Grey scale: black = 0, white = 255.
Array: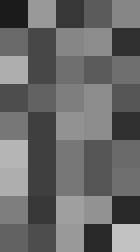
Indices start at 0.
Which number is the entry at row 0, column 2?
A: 55
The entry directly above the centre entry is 126
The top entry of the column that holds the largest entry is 134
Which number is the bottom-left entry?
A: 98
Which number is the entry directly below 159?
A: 153
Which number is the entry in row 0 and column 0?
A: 27
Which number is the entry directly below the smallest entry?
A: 105
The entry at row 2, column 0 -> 174
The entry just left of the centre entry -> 63
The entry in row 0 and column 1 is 153
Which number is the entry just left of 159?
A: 55
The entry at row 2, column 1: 71

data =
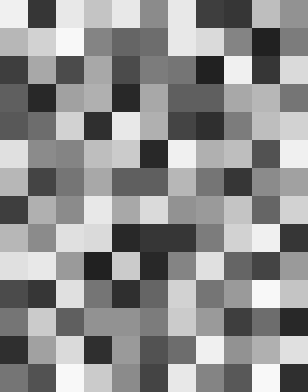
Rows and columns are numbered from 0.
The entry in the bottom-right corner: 47
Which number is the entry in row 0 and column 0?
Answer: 240
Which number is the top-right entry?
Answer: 146
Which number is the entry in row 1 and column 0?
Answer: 183
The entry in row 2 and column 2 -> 75
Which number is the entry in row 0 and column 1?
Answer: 54
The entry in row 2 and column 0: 62
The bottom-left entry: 117
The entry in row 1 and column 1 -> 210
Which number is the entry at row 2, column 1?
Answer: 168
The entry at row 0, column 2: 232

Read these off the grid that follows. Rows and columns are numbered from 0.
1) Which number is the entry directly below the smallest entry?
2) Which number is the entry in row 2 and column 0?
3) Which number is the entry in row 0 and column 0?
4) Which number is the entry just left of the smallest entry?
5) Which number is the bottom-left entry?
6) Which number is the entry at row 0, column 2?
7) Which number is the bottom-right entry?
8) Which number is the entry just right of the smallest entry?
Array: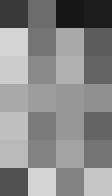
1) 169
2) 204
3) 57
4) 108
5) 80
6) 23
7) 198
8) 29

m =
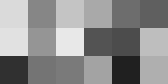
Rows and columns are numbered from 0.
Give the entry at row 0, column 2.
196
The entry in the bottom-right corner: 175
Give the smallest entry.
32
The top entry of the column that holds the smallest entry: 109
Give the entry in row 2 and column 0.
48

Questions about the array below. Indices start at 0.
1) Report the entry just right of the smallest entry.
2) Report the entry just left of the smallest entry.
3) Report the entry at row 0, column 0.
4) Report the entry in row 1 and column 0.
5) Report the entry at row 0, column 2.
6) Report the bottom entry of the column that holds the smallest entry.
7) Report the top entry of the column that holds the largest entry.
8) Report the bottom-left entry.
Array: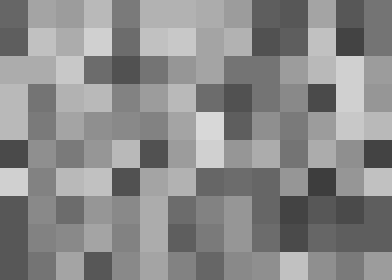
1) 150
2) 150
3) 102
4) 94
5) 156
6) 143
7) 172
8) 87

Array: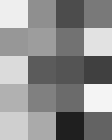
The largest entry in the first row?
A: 238
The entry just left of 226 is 114
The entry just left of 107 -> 128
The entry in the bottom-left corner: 207
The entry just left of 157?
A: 151
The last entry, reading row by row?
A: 99

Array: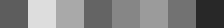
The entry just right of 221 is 169
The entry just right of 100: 134
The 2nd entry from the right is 114

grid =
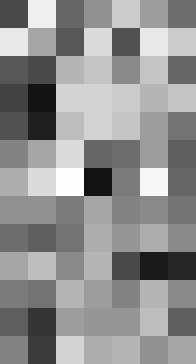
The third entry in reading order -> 102
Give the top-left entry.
74
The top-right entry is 109
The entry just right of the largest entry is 19
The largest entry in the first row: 239
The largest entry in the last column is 203
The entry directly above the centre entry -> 102
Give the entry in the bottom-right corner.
165
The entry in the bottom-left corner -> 131
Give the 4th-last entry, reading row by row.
173
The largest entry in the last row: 211
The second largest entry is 247
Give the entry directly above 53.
115
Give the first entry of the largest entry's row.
173
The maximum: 254
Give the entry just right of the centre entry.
123
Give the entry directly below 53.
59
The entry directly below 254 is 123
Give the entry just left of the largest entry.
219
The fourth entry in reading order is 144
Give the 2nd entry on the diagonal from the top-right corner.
232
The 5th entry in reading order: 203
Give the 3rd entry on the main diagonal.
181

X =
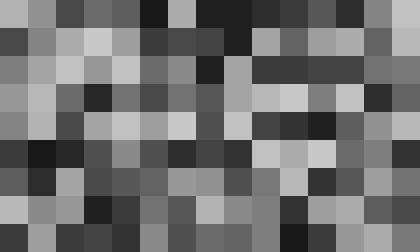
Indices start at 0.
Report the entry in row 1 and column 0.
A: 73
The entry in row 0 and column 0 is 178
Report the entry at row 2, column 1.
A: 164
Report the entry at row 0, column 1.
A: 145
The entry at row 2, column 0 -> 126
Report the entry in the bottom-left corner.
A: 59
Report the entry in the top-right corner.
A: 192
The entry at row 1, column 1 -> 132
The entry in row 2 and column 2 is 192
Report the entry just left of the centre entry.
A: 200

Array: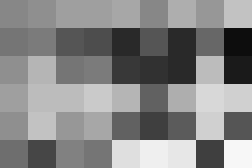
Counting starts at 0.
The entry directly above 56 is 41
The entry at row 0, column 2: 159
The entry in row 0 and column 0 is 135
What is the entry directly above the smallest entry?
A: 194
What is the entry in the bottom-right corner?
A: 247
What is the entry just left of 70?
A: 110
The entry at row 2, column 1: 181
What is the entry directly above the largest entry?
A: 85
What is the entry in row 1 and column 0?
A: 117
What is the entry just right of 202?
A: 181
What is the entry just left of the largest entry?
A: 63

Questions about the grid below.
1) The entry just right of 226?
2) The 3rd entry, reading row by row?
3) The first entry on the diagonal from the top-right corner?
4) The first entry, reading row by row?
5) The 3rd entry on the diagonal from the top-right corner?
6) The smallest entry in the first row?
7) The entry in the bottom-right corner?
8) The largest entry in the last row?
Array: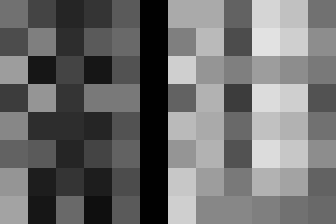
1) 207
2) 37
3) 113
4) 113
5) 157
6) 1
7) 105
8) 207
